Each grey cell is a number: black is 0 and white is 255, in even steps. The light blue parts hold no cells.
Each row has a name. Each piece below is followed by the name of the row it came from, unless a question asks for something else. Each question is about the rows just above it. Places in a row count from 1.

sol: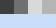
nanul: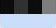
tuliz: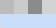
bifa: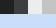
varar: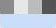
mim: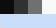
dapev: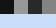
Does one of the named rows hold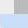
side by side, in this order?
no
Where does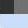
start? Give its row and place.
mim, 2

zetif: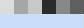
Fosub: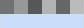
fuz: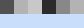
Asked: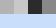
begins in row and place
fuz, 2
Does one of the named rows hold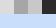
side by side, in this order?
yes
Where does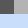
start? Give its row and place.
Fosub, 3
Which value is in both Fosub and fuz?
[179]
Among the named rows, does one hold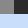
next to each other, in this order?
no
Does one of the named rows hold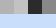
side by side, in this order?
no

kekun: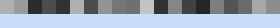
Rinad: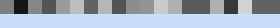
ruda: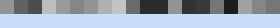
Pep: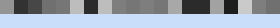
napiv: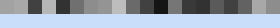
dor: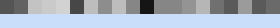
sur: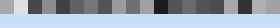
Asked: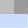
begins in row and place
ruda, 4
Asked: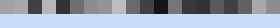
napiv

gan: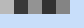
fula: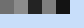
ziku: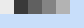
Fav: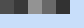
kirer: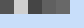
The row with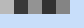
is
gan
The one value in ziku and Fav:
[57]
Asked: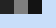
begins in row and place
fula, 3
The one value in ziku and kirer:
[96]
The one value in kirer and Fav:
[104]
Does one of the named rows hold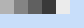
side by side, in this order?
no
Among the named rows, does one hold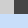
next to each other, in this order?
yes

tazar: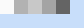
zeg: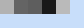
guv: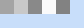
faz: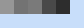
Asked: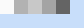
tazar
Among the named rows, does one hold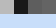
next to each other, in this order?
no
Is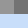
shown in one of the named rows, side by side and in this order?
yes
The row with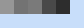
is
faz
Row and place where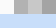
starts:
tazar, 1
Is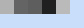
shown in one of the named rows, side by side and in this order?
no

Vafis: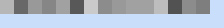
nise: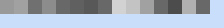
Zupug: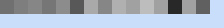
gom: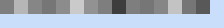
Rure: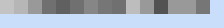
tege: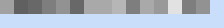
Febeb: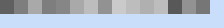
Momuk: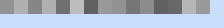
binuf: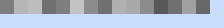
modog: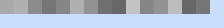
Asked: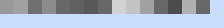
nise
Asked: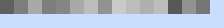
Febeb

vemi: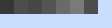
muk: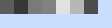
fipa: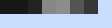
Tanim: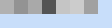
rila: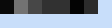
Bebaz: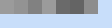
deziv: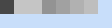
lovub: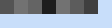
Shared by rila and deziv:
[71]
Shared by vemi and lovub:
[84]
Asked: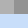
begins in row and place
Tanim, 1

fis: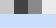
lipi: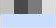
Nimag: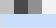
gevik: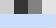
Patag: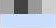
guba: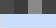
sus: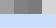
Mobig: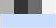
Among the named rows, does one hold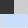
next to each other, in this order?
no
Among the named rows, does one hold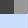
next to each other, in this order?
yes
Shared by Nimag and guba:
[74]
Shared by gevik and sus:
[130]

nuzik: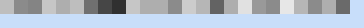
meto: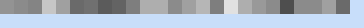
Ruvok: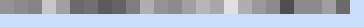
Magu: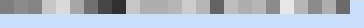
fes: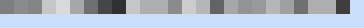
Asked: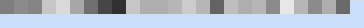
Magu
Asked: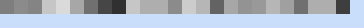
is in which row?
fes
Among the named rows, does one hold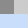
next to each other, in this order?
yes
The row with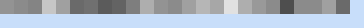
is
Ruvok
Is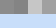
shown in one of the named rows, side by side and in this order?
yes
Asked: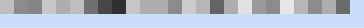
nuzik

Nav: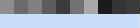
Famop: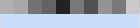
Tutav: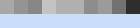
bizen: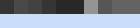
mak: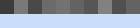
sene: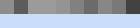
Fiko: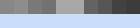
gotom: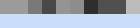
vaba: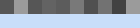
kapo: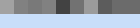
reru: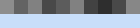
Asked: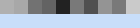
Famop
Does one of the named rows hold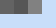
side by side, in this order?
yes
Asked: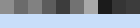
Nav

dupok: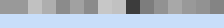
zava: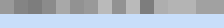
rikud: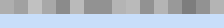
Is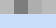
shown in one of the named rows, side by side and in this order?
no
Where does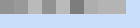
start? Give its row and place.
zava, 6
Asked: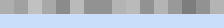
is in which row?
rikud
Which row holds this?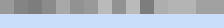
zava

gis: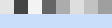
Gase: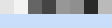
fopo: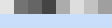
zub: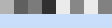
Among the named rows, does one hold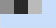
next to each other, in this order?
yes
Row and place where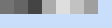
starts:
fopo, 2
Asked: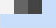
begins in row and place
Gase, 2
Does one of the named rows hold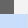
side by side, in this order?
no
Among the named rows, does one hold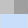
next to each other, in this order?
yes

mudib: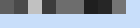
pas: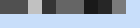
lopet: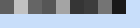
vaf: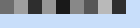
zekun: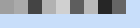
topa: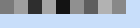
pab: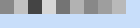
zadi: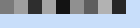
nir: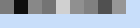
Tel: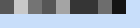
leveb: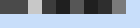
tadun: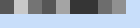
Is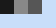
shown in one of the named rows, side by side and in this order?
yes
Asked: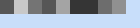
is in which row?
tadun

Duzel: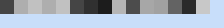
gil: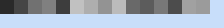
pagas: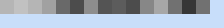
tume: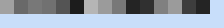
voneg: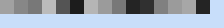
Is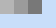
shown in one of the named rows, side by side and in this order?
yes
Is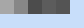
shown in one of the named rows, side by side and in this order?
no
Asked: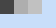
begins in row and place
Duzel, 1
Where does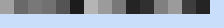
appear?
tume
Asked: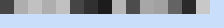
Duzel
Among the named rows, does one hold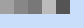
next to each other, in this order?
yes

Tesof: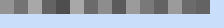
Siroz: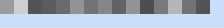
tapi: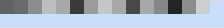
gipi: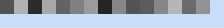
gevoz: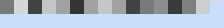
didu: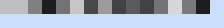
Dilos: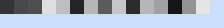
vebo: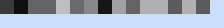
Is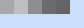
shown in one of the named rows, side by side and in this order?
no
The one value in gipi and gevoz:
[128]
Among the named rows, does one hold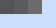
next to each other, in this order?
yes

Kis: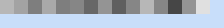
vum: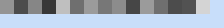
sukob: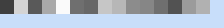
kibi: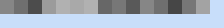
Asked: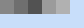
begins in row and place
sukob, 11
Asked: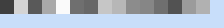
sukob

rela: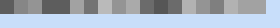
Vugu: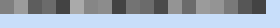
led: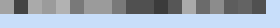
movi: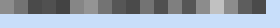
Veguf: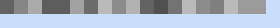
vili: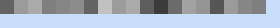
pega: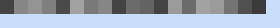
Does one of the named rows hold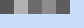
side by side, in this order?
no
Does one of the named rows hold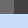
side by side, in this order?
yes
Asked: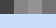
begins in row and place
movi, 5
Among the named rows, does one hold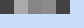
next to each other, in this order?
yes
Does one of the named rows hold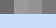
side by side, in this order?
yes

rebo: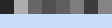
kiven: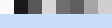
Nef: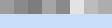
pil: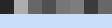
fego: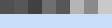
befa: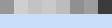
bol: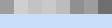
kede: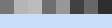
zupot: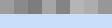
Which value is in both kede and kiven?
[111]
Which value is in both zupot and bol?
[157]

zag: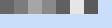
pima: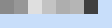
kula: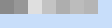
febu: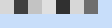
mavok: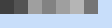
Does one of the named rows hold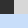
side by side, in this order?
yes
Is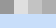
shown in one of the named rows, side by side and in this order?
yes

